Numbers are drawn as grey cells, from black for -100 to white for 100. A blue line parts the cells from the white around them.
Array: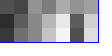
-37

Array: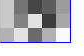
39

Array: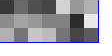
-46

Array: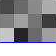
-17

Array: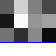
8

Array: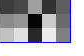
84

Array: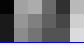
-35
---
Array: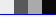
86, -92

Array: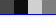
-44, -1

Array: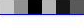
59, -30

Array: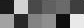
-78, 83

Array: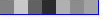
1, 28

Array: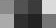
8, -8

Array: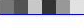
-7, 77
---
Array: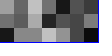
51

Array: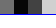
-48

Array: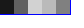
65

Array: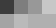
19

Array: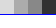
7

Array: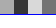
70

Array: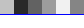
-23

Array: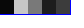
-5

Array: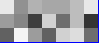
40
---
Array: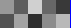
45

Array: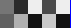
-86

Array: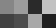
-76

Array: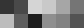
-35

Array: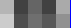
14

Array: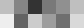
70

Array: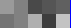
53
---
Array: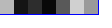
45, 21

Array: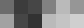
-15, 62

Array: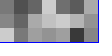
-5, 5

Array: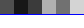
-38, 66

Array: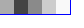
35, 95

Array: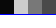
-94, -42

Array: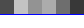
-40, -56

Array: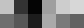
53, -23

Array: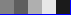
2, -79

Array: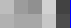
48, -40
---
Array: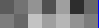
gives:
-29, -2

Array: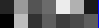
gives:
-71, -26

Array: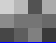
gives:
64, -55

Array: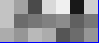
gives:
53, 18

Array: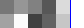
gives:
-7, 55

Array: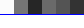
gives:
97, -60

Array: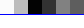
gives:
97, -26
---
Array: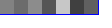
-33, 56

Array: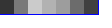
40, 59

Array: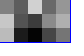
-53, 64

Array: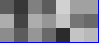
18, 64

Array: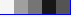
-8, 92

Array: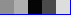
-96, 73

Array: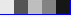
49, 83

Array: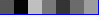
-6, 50

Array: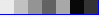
-23, 84

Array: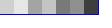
54, 80
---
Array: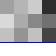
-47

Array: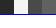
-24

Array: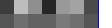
-33

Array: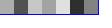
2

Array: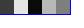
-1

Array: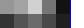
-76

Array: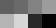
-97

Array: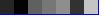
54
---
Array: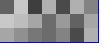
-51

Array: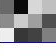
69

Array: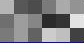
-40

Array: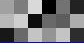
70

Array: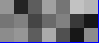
-27

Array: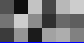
53

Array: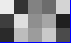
2

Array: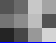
57

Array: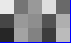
20

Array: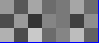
30
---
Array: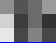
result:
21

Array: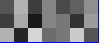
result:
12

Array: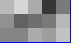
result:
-4

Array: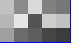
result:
-7

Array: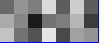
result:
-27

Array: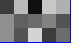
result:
38

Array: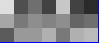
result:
-67

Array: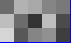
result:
-5

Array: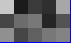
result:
31

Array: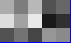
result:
-19
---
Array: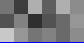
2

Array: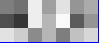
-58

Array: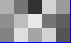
48

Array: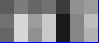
68

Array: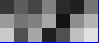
-8

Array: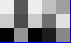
-41

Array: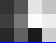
-5

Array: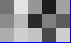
45

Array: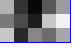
-41
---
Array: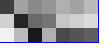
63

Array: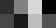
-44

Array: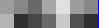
41

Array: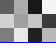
64

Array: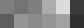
-26

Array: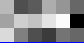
27

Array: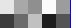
-53

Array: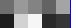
-77
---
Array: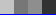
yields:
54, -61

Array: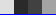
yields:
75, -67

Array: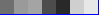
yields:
81, -68

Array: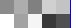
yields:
100, -55

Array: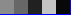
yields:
54, -94

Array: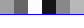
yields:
98, -84

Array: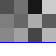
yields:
59, -82

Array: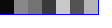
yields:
58, -92

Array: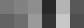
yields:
57, -68

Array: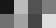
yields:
73, -83
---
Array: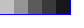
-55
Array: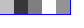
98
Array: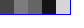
-84
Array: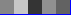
13
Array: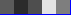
78
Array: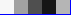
-83
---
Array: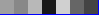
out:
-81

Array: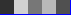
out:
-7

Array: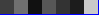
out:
-32

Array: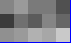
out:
-29

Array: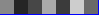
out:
33

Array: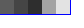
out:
-64

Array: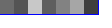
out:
-26

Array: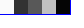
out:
-31
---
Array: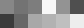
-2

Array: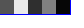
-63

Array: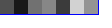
-11

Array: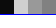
20

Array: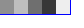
-13

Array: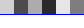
35

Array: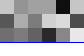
26

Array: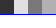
-6

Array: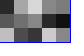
69
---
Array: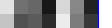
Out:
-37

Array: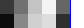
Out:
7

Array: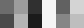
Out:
41

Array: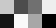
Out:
95

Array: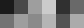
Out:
24

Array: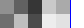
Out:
49
